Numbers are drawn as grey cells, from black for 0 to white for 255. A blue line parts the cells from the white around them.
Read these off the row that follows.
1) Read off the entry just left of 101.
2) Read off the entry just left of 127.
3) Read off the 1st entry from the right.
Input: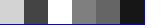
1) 127
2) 255
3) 22

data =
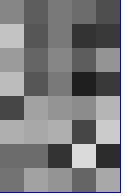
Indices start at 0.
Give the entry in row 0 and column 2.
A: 121
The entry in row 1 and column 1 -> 86
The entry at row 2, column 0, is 155
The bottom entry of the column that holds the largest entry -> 101
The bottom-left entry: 115
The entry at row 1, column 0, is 195
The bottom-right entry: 168
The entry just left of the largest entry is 51
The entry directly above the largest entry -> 70
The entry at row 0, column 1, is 93
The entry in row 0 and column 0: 134
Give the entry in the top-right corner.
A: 78

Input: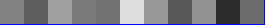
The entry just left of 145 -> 89
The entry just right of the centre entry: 152
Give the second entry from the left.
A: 95

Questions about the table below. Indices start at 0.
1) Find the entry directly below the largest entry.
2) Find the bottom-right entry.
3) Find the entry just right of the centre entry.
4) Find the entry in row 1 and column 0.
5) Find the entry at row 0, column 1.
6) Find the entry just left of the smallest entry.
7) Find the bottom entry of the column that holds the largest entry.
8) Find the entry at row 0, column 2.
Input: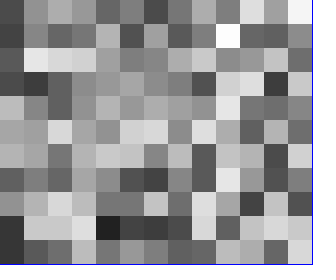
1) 140
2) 216
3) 140
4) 67
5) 146
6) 222
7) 188
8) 173

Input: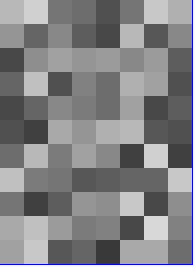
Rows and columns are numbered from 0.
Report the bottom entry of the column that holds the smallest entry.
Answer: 57
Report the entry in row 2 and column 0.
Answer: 72
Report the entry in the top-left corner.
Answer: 184
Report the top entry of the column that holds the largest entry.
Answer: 200
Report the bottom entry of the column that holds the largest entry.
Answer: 169
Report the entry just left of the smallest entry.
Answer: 101
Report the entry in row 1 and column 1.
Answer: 101
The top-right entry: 176
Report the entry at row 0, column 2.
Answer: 117
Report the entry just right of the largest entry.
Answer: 129
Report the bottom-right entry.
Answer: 109
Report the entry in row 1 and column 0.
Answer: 149
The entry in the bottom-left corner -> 161
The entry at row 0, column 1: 208
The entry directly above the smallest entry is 129
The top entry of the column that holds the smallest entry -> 80

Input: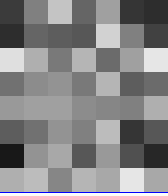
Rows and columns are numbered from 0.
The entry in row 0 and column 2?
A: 196
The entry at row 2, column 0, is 223
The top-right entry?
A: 45
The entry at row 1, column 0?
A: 45
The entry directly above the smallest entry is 93
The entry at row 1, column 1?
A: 101
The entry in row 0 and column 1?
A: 128
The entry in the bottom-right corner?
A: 168
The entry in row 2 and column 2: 121
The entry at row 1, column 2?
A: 93

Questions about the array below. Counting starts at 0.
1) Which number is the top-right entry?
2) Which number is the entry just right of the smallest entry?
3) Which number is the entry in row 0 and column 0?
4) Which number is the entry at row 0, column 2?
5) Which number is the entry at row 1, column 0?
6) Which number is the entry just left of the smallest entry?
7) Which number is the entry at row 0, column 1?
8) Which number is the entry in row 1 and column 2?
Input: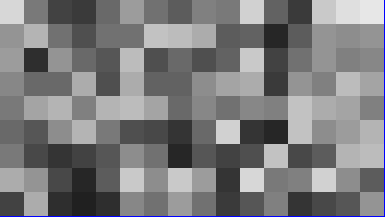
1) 231
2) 46
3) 215
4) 66
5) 148
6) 46
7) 121
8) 113

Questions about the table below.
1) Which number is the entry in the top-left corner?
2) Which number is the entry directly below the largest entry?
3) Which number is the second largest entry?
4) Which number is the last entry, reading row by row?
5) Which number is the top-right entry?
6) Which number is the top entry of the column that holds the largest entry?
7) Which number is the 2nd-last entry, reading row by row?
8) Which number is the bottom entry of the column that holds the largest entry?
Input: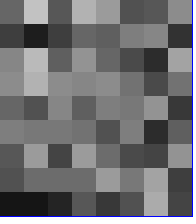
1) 102
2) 29
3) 186
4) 68
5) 140
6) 194
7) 171
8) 21

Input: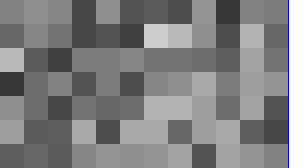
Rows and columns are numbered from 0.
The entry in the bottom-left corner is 96
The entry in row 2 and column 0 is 184
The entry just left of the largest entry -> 63
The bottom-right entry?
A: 130
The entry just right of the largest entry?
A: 184
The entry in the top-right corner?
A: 124
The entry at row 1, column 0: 103
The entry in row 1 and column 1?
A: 136
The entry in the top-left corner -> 130
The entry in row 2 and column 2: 63
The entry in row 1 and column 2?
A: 117
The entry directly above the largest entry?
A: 90
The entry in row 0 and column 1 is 142
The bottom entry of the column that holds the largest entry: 148

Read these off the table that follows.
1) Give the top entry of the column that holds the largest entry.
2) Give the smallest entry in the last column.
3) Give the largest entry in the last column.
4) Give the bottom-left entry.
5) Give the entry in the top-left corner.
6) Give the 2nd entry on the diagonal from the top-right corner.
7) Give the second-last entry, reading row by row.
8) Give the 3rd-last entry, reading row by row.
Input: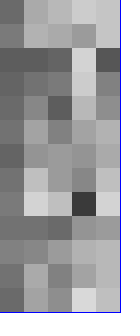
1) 204
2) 86
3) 211
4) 106
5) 106
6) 155
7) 217
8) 142

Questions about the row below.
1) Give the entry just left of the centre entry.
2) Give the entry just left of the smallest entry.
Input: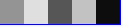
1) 223
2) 194

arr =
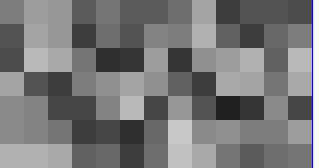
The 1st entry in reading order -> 124
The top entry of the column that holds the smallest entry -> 61
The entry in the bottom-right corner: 116
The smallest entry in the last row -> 61
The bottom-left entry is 177
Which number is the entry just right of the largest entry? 138
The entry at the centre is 144
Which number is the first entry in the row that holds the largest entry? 138
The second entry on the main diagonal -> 163
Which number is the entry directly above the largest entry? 150
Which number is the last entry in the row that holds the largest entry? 157
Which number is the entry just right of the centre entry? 97
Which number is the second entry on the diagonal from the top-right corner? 104
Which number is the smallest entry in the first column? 76
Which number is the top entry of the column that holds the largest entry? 110
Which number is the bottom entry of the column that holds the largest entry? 193
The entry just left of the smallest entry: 83
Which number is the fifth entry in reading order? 116
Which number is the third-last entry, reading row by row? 91
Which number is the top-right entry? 76
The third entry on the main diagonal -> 169
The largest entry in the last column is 185
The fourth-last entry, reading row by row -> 116
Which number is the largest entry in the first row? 163

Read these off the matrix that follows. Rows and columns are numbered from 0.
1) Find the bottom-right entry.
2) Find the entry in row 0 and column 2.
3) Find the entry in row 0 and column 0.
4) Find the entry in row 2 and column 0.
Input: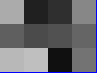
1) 115
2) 47
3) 171
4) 184

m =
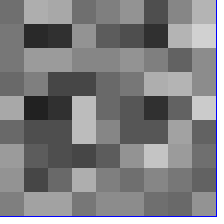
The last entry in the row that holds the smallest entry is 203
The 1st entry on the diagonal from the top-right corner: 180
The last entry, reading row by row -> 147
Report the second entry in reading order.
174
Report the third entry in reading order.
168
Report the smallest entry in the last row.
105
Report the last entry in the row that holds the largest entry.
209
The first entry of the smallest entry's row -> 168
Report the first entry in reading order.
111
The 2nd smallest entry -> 41
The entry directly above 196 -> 86
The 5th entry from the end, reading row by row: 140
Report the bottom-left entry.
127
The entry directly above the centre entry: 105
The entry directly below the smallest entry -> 78
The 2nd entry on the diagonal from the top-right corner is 180
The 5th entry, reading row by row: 127
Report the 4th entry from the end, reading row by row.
140
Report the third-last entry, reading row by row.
111
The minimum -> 33
